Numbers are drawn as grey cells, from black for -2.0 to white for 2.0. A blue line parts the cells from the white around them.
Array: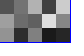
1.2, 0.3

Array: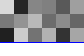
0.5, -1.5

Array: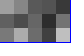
-1.1, -0.1

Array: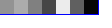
-1.9, 0.3

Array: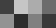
-0.3, 0.3

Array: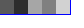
1.3, -0.6

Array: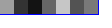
-0.1, 0.5

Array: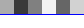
1.3, 0.7

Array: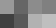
0.0, -1.0

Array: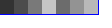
0.9, -1.2
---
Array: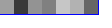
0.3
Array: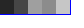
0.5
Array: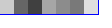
-1.0
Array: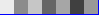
1.1
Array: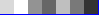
0.3
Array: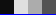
0.7
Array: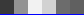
1.8
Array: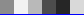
0.9
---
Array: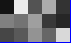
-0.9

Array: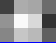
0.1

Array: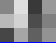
-0.9

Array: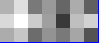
0.7

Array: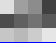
1.1

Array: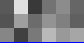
0.1

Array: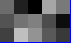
-1.0

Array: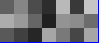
-0.6
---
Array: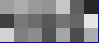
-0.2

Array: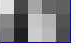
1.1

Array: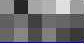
-0.3

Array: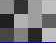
0.8

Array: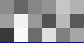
-0.7

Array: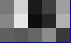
-1.8
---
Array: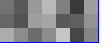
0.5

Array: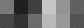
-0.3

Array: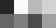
-0.8

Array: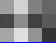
-1.0

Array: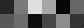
-1.8

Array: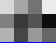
-0.7

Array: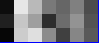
0.5

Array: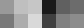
1.4
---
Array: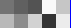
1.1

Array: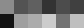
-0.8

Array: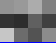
-1.2

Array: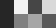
-1.4

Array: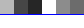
0.2

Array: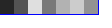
0.8

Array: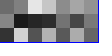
0.2
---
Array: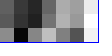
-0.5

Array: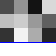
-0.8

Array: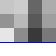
1.1

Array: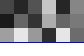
-0.9

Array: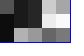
-0.7

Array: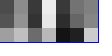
-0.8

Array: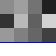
0.2
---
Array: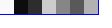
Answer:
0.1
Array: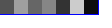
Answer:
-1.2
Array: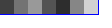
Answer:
-1.3
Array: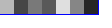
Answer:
1.5
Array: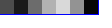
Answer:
1.4
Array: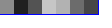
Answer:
0.8
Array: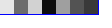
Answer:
0.5
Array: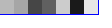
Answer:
1.2
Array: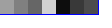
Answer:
-1.8
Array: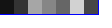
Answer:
-0.4
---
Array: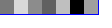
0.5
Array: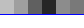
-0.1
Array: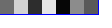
-0.6
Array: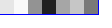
-0.1
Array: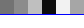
0.6
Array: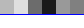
0.0
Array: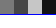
-1.7
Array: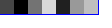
1.0
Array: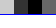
-0.4
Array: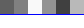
0.9
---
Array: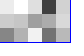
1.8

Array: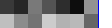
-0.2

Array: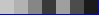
0.1

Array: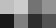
-1.3

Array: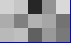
-0.5

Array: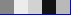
1.3

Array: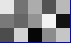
-1.9

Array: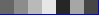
0.9
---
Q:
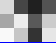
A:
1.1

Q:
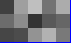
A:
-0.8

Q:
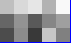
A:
0.2

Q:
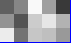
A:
-0.2

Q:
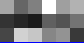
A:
1.3

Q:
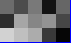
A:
1.0

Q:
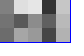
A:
0.6
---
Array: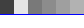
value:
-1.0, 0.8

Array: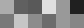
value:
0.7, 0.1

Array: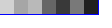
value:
1.3, -1.5

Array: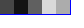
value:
-0.9, 0.7

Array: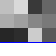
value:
1.0, -0.6

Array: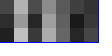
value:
-0.9, -0.9
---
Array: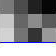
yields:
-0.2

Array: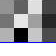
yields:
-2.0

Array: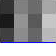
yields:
0.2

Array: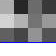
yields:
-0.9

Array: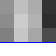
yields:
1.1

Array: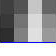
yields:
0.0

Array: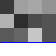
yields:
-0.4
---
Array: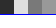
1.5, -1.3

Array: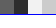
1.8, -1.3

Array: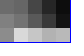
1.4, -1.8

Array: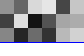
1.6, -1.7

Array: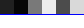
1.7, -1.9

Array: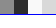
1.9, -1.3

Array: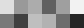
1.8, -1.4

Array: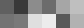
1.7, -1.1

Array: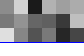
1.5, -1.6
